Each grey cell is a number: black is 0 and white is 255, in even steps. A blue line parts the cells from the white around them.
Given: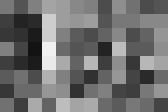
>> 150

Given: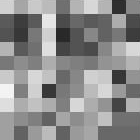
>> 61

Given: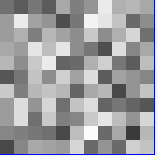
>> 112

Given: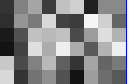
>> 179

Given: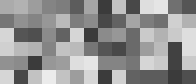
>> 222

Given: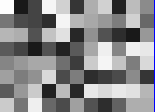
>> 152
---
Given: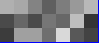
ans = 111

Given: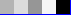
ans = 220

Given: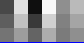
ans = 100

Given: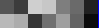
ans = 112

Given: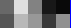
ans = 184

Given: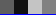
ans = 94

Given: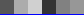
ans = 208

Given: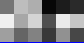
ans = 130

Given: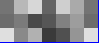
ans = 58
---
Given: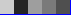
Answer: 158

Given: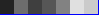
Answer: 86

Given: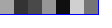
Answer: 150

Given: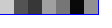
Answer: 160

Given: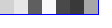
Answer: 249

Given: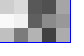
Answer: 95

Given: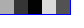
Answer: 2

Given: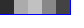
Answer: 193
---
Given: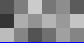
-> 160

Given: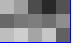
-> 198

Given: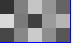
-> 142

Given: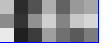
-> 90

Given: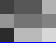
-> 186

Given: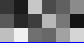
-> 162

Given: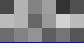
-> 117

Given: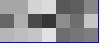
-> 118
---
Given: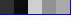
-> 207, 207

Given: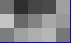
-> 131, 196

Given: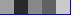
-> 136, 202

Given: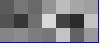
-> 217, 217

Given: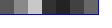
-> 50, 200

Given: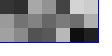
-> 103, 212

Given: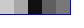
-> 16, 203

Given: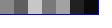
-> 121, 199
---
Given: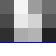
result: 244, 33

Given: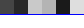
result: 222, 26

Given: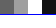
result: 255, 19

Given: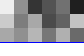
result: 238, 31

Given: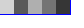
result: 211, 54

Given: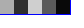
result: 207, 9

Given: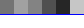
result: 198, 38

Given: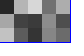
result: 215, 39

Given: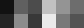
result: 234, 18
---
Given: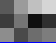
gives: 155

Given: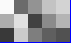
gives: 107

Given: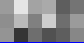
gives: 229

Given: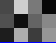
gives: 206

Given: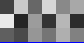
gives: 202

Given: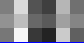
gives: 218
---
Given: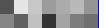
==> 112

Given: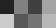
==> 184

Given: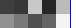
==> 244

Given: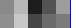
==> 123

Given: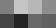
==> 97

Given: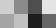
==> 103

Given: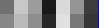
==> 54

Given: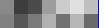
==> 107
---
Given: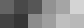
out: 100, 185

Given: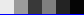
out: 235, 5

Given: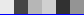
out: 234, 148

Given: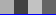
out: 174, 101

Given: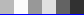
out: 185, 49

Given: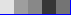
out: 227, 116

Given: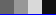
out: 101, 17
